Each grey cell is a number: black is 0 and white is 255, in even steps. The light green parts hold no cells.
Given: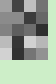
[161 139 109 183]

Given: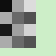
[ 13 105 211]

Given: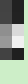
[67 34]

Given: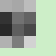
[173 114  72]

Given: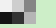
[241  51]

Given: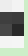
[237  60]

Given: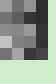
[159  94 154  50]

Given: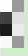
[253 222]

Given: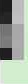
[ 29 191]
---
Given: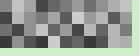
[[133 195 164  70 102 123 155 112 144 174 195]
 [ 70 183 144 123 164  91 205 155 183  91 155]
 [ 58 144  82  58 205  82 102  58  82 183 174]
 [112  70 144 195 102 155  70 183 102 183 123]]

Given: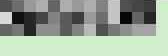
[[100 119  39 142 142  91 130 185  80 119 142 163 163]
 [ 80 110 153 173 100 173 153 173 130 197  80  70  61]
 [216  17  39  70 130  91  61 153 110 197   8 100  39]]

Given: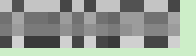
[[ 70 208  58  58  58 208  70 208  70  58 208 208  70  70 208]
 [113 165 113 113 103 156 113 165 113 103 156 156 113 113 165]
 [122 156 122 122 122 144 122 144 133 122 144 156 133 133 156]
 [196  82 196 196 196  70 196  70 196 196  82  82 196 196  70]]

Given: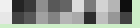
[[231  66  88 161 131 181 170  45 190 151  66]
 [240  36  57 142  88 100 220 122 211 181  14]]

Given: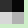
[[216 177]
 [ 46   6]]

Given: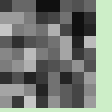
[[165 165 135  35 114  92  69 135]
 [156 156 124  57  69 114  16  47]
 [124 146 176  69  81 103 146  81]
 [198 124 135 114 176  69  16  35]
 [135 114 187 124 103 165  57  92]
 [ 57 103 103  16  16  92  81 103]
 [ 47  81  35  57 114  35  81 156]
 [146  57 198  57 146  92  69 156]
 [ 92  47  81  92 114 165  35 187]]
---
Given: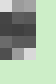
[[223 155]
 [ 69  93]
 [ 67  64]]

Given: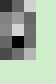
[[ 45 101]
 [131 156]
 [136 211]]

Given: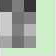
[[ 83 126]
 [202 115]
 [202 128]]

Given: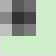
[[176  90]
 [134  50]
 [192 106]]

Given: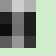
[[145 205]
 [ 33 117]
 [ 13 113]]

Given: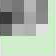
[[130 118]
 [ 58 109]
 [107 183]]

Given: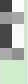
[[ 63 251]
 [154 166]
 [ 69 248]]

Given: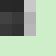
[[40 39]
 [66 57]
 [56 49]]
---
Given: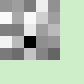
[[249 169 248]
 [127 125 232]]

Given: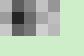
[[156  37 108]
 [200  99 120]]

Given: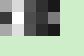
[[ 57 255  77]
 [168 223  82]]

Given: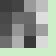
[[ 73 108 106]
 [ 78 150 100]]

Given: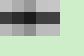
[[ 61  45  28]
 [184 164 143]]

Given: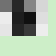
[[236  30  16]
 [229  37  57]]
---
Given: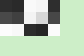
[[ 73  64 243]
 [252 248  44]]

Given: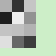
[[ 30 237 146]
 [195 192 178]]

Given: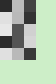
[[224 185  51]
 [231  84 208]]

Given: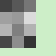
[[160 153 219]
 [180 127 178]]

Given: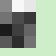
[[115  76  56]
 [ 27  63 101]]

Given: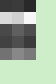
[[218 208 247]
 [ 73  95  77]]

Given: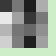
[[232 161  55]
 [181 118 104]]

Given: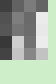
[[ 82 126 106]
 [ 86 117 108]]
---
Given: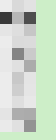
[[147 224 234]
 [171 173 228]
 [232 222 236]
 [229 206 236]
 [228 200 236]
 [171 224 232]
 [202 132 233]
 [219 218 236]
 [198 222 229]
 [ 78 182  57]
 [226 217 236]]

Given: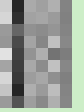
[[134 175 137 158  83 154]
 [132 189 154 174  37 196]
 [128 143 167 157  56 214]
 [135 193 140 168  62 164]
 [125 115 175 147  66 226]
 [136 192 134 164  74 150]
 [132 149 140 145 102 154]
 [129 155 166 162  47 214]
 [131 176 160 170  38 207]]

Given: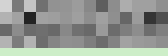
[[142 151 154 162 131 108 126 142 144 133 109 178 124 179]
 [127 109 141 126 108 154 105 112 136 105 111 107 140 105]
 [ 79  52 155 102 143 160 142 159 150 158 161  35 162 178]
 [143 160 160 173 141  94 136 156 148 146 112 196 121 211]]

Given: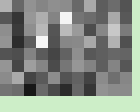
[[138 139 146  54 103  43  74 105  23 108 115]
 [134 111 139  67  98  83 141  90  69 170 139]
 [ 86 132  94 131 150 118  75 133 158  70 149]
 [100 103  95  88 143  98  69  91 131  78  83]
 [ 80 178  96 169 137 135  82 246  93  44 148]
 [123 200 135  77 154 186  85 184 143  59 142]
 [ 88 169  95 108 116 244 132 174 151  53  87]
 [ 83 108  93 169 104 140 143 133 146 103 178]]

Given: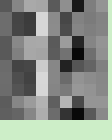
[[137  89   9  51 108 173 134 101  95]
 [149 149  73 180  95 178 155 134  92]
 [136 147 152 122 133 214  71  84 108]
 [135 140 147 107 135 215  66  78 109]
 [128 100  85  34 135 203  71  68 107]
 [145 111   8 114  92 164 167 128  89]
 [148 133  37 156  90 169 168 136  89]
 [132 127 134  76 140 214  61  70 109]
 [131 123 130  71 139 214  60  69 109]
 [148 126  24 143  90 166 169 134  88]]

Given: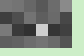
[[ 83 106 116 109  98  94]
 [ 64  53 207  49  58 122]
 [ 71 106  94 115  78  62]
 [138 108  88 103 116 120]]

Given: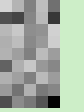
[[  3  84 120 139  78]
 [134 121 177 115 154]
 [156 186 128 160 176]
 [135 152 199 175  98]
 [157 187 128 159 178]
 [206 153 137 189 175]
 [209 146 142 200 184]
 [ 55 185 134  69  80]
 [112 190 129 180 212]]
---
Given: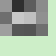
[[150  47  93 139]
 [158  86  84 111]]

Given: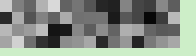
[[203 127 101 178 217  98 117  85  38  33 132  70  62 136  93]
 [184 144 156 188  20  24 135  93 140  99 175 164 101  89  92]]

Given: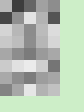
[[185  61 101 161 141]
 [212 183 140 187 220]
 [167 141 123 154 168]
 [169 142 124 157 166]]

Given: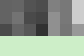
[[ 99 101  83  77 128 120 205]
 [ 74 101  87  49 144 117 152]]

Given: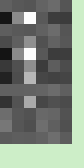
[[ 96  88  85  99 107  85]
 [ 94  89  87  97 108  85]
 [ 20 138 252  88  60  61]
 [ 34  77 183  70  66  69]
 [ 50  83 170  71  80  75]
 [119  86  79 110  95  80]]

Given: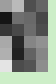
[[158 186  79 101]
 [ 55  73 108  77]
 [176  33  99 134]]
